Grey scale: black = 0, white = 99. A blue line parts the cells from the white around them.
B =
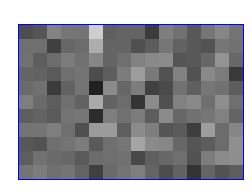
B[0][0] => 30
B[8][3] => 45
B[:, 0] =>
[30, 43, 44, 39, 41, 49, 36, 45, 34, 36, 45]
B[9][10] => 40
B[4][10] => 29
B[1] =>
[43, 43, 25, 40, 42, 67, 39, 39, 31, 36, 46, 38, 34, 32, 46, 44]
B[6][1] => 38
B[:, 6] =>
[37, 39, 39, 36, 54, 38, 49, 60, 43, 43, 41]
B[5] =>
[49, 41, 36, 43, 38, 66, 38, 42, 20, 54, 31, 50, 53, 43, 55, 43]
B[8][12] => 33
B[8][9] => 53
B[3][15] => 22
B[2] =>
[44, 36, 42, 48, 44, 52, 39, 43, 50, 53, 54, 33, 34, 40, 57, 40]
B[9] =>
[36, 44, 41, 40, 35, 42, 43, 44, 28, 37, 40, 43, 32, 48, 54, 55]
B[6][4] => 46
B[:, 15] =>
[45, 44, 40, 22, 36, 43, 39, 52, 56, 55, 36]
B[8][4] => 48
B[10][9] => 39
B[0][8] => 39
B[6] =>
[36, 38, 35, 45, 46, 17, 49, 44, 48, 36, 54, 40, 44, 46, 50, 39]
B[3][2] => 35
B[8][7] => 46
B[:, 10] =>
[49, 46, 54, 32, 29, 31, 54, 33, 52, 40, 30]
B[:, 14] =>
[52, 46, 57, 48, 44, 55, 50, 42, 42, 54, 32]
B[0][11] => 44
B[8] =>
[34, 32, 43, 45, 48, 35, 43, 46, 64, 53, 52, 40, 33, 36, 42, 56]

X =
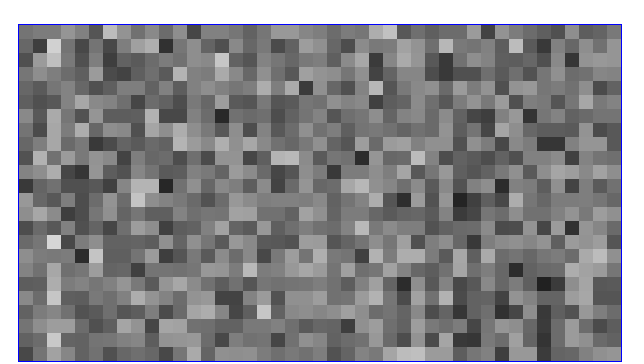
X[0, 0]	45
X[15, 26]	46
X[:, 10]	[42, 19, 48, 35, 50, 38, 28, 55, 38, 42, 35, 15, 51, 37, 25, 56, 24, 45, 58, 51, 29, 64, 57, 28]
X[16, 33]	66
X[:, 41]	[39, 44, 59, 52, 29, 47, 45, 29, 58, 45, 63, 35, 46, 61, 52, 61, 73, 60, 34, 33, 49, 29, 41, 56]
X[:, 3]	[58, 45, 47, 42, 51, 51, 46, 48, 41, 60, 27, 31, 49, 24, 50, 28, 48, 43, 48, 37, 44, 61, 39, 52]
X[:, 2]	[48, 81, 74, 49, 46, 34, 66, 65, 65, 44, 67, 44, 34, 54, 34, 83, 47, 65, 67, 77, 52, 61, 78, 63]
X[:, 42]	[47, 58, 58, 51, 38, 51, 45, 34, 34, 43, 55, 44, 40, 56, 41, 33, 56, 46, 35, 33, 42, 36, 38, 58]
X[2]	[31, 60, 74, 47, 31, 49, 24, 38, 35, 42, 48, 44, 55, 53, 77, 38, 33, 51, 46, 40, 47, 49, 37, 54, 65, 23, 52, 66, 58, 34, 22, 44, 55, 51, 37, 36, 40, 31, 53, 21, 57, 59, 58]
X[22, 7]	50
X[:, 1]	[48, 24, 60, 55, 35, 31, 34, 29, 49, 69, 55, 39, 40, 65, 41, 46, 48, 44, 37, 42, 48, 55, 42, 45]
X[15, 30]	55
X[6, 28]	53
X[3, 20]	62
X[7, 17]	51
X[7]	[45, 29, 65, 48, 67, 40, 55, 53, 31, 64, 55, 67, 55, 47, 34, 55, 30, 51, 34, 42, 56, 44, 49, 37, 45, 47, 44, 39, 44, 41, 57, 36, 45, 27, 64, 55, 40, 36, 36, 35, 57, 29, 34]
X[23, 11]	46
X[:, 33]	[26, 50, 51, 43, 57, 47, 24, 27, 48, 30, 38, 55, 37, 46, 54, 49, 66, 49, 53, 39, 43, 46, 47, 50]
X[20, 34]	19
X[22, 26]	41
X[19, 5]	47
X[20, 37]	22
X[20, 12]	64
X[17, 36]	38
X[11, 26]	52
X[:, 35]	[48, 73, 36, 43, 57, 31, 59, 55, 53, 31, 56, 50, 67, 55, 30, 56, 45, 17, 48, 57, 27, 55, 62, 59]
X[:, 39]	[55, 40, 21, 42, 44, 46, 38, 35, 50, 25, 61, 26, 48, 57, 19, 60, 42, 67, 55, 61, 32, 60, 60, 40]
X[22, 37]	20
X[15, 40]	57
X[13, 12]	43
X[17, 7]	40
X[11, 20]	58
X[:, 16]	[38, 40, 33, 40, 49, 33, 41, 30, 65, 27, 54, 36, 54, 62, 35, 53, 53, 72, 33, 51, 37, 47, 44, 56]

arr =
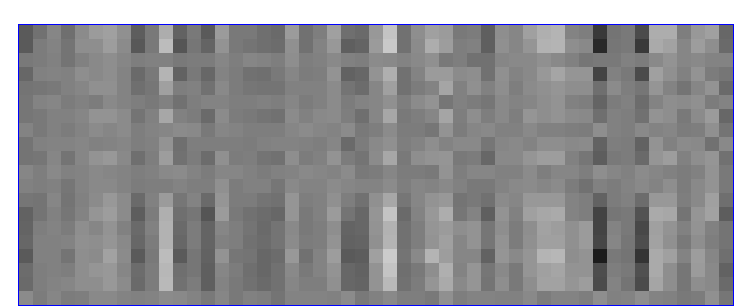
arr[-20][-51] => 35
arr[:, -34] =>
[43, 43, 51, 43, 45, 50, 45, 49, 50, 45, 48, 50, 45, 42, 41, 42, 40, 40, 41, 49]
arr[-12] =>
[45, 50, 51, 51, 52, 50, 51, 52, 49, 50, 57, 43, 49, 49, 49, 49, 48, 50, 51, 51, 50, 49, 52, 41, 48, 53, 56, 49, 51, 55, 51, 53, 53, 46, 52, 53, 51, 55, 55, 53, 54, 38, 49, 48, 38, 57, 50, 54, 53, 44, 53]
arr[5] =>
[46, 51, 52, 48, 50, 48, 53, 51, 49, 47, 50, 44, 49, 51, 51, 49, 49, 50, 49, 52, 48, 50, 54, 48, 51, 52, 56, 49, 54, 57, 46, 50, 48, 46, 53, 51, 52, 55, 57, 50, 49, 39, 48, 50, 42, 51, 55, 54, 56, 48, 51]
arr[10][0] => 52
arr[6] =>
[46, 47, 50, 50, 52, 57, 57, 54, 45, 50, 65, 50, 48, 41, 54, 48, 47, 45, 44, 54, 50, 53, 54, 49, 43, 52, 65, 47, 49, 52, 64, 49, 55, 49, 53, 49, 58, 55, 57, 54, 53, 43, 50, 49, 44, 57, 55, 47, 54, 60, 40]
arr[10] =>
[52, 49, 53, 50, 51, 53, 52, 51, 49, 50, 53, 54, 51, 48, 52, 52, 50, 48, 50, 51, 53, 52, 51, 54, 47, 48, 52, 48, 48, 47, 57, 49, 52, 52, 50, 50, 54, 49, 52, 52, 49, 55, 52, 50, 54, 52, 50, 48, 50, 57, 47]
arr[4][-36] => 48
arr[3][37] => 59
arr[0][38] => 70
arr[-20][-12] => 51
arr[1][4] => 55
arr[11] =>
[50, 49, 50, 46, 51, 53, 53, 51, 48, 49, 49, 51, 49, 49, 56, 48, 50, 50, 46, 53, 51, 51, 54, 52, 51, 51, 54, 49, 52, 51, 53, 50, 47, 47, 51, 53, 54, 52, 54, 48, 44, 50, 48, 51, 53, 51, 55, 48, 53, 57, 47]
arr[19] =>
[54, 48, 52, 48, 49, 53, 53, 51, 50, 51, 54, 53, 51, 47, 52, 47, 50, 49, 45, 51, 51, 51, 50, 54, 47, 50, 53, 49, 49, 47, 56, 49, 51, 51, 50, 50, 53, 48, 51, 51, 49, 55, 50, 51, 55, 51, 50, 47, 48, 56, 46]
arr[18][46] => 55
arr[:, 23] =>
[43, 37, 50, 38, 45, 48, 49, 54, 41, 48, 54, 52, 49, 45, 39, 38, 35, 40, 40, 54]
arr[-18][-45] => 55
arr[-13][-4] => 48
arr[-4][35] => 53
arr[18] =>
[41, 49, 51, 52, 55, 55, 59, 54, 41, 48, 72, 44, 48, 37, 51, 47, 44, 41, 44, 52, 49, 49, 56, 40, 39, 57, 72, 44, 48, 58, 66, 53, 58, 45, 55, 47, 55, 63, 63, 58, 61, 29, 51, 45, 29, 64, 55, 46, 55, 53, 41]
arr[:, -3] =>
[59, 61, 53, 57, 52, 56, 54, 49, 53, 55, 50, 53, 53, 58, 57, 55, 61, 60, 55, 48]
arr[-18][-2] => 51
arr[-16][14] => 53
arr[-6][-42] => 50
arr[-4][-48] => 45
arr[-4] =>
[35, 50, 50, 45, 55, 54, 63, 54, 35, 47, 73, 35, 46, 38, 57, 46, 45, 40, 42, 59, 44, 51, 61, 35, 36, 62, 79, 45, 53, 70, 61, 52, 52, 38, 58, 53, 58, 70, 71, 55, 57, 11, 47, 45, 20, 66, 62, 51, 61, 52, 43]
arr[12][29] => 57
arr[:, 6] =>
[62, 61, 55, 55, 56, 53, 57, 52, 51, 59, 52, 53, 59, 61, 57, 58, 63, 59, 59, 53]
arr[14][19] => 53
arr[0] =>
[35, 44, 52, 43, 54, 60, 62, 56, 36, 47, 67, 38, 47, 35, 60, 47, 47, 43, 41, 60, 44, 49, 62, 43, 41, 59, 76, 44, 55, 62, 60, 47, 48, 37, 55, 52, 62, 68, 70, 51, 49, 22, 45, 47, 29, 67, 67, 49, 59, 62, 40]

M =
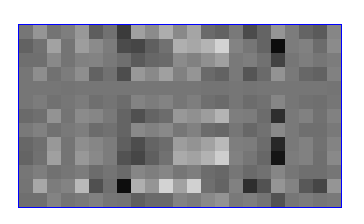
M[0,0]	46
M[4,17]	46
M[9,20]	50
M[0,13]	41
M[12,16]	49
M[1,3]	45
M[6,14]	70
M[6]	[41, 43, 57, 45, 54, 52, 47, 39, 31, 39, 42, 59, 56, 61, 70, 49, 48, 42, 18, 47, 50, 44, 50]
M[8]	[40, 43, 59, 45, 55, 52, 48, 37, 30, 39, 42, 61, 57, 63, 72, 49, 48, 42, 15, 47, 50, 44, 51]
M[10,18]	52
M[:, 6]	[44, 48, 47, 44, 46, 45, 47, 44, 48, 48, 45, 43, 46]
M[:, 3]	[49, 45, 45, 48, 45, 46, 45, 47, 45, 45, 46, 51, 45]
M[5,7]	42
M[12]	[43, 43, 51, 45, 47, 50, 46, 45, 37, 41, 41, 51, 48, 53, 57, 47, 49, 45, 32, 46, 48, 46, 47]
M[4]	[46, 46, 46, 45, 46, 46, 46, 46, 46, 46, 46, 46, 46, 45, 45, 46, 45, 46, 46, 46, 46, 46, 45]
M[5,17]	44
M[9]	[39, 44, 62, 45, 59, 53, 48, 32, 27, 37, 44, 66, 63, 69, 80, 50, 46, 40, 8, 48, 50, 43, 53]
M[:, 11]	[53, 68, 54, 50, 46, 46, 59, 46, 61, 66, 46, 63, 51]
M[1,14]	82
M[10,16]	41
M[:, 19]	[48, 48, 46, 47, 46, 46, 47, 47, 47, 48, 46, 51, 46]
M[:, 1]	[58, 44, 43, 55, 46, 48, 43, 50, 43, 44, 49, 65, 43]
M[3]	[46, 55, 44, 48, 55, 38, 44, 30, 59, 53, 62, 50, 58, 41, 38, 47, 33, 41, 57, 47, 40, 38, 50]
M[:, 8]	[62, 27, 35, 59, 46, 51, 31, 53, 30, 27, 52, 68, 37]
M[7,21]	43
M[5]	[46, 48, 44, 46, 48, 43, 45, 42, 51, 48, 51, 46, 49, 43, 41, 46, 42, 44, 52, 46, 44, 43, 46]
